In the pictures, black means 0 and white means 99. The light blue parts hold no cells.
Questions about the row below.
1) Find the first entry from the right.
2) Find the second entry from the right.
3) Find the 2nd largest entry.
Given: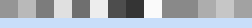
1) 63
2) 77
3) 92

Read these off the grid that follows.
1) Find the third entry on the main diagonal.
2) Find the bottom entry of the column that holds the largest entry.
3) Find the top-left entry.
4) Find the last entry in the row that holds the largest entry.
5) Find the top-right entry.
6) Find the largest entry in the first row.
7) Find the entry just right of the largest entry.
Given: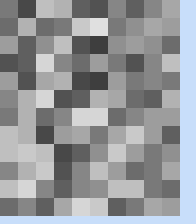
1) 56
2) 78
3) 47
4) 61
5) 65
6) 74
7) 47

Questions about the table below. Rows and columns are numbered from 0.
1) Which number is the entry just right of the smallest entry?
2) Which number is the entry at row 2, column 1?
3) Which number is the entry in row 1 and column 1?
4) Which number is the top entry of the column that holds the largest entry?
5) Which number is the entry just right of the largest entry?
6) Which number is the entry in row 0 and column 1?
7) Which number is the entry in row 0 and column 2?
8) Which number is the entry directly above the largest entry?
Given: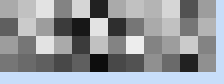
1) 28
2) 46
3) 79
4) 75
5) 51
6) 75
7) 88
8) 46

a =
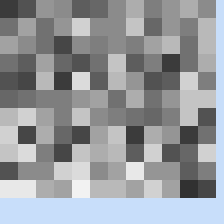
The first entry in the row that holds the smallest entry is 90
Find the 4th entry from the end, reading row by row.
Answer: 81
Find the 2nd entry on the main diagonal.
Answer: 63
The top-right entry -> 54
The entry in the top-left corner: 23
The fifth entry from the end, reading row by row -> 63
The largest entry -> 94
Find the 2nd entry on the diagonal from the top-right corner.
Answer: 49
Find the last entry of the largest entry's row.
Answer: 27
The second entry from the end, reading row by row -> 19
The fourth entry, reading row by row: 54
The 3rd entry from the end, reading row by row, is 63
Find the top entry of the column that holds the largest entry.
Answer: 36
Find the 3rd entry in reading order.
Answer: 58
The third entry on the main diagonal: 44
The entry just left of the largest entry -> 63

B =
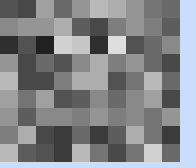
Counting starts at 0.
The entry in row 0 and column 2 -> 62
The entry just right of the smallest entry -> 81
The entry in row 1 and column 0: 53
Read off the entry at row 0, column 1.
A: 28
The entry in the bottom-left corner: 72
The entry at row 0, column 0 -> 32
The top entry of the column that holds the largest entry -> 67
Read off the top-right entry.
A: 41
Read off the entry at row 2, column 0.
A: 18
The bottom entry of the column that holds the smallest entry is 32
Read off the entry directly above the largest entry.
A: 49
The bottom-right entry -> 41
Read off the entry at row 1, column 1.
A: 58
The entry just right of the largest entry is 32
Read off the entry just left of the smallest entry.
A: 32
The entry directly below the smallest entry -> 41
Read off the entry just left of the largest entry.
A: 18
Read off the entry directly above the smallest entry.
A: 58

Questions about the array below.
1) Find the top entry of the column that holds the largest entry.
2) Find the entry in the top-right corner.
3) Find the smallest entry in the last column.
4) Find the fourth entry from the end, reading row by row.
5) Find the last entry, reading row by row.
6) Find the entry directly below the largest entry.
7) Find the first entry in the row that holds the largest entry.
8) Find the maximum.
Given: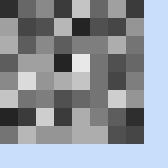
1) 76
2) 23
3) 18
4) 67
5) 27
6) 76
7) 36
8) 90

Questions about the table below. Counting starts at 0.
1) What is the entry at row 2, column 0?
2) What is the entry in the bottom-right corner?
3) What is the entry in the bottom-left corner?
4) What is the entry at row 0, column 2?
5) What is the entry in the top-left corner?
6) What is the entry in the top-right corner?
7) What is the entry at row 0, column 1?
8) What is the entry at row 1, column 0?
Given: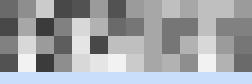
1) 50
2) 41
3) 32
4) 79
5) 41
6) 60
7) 55
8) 28
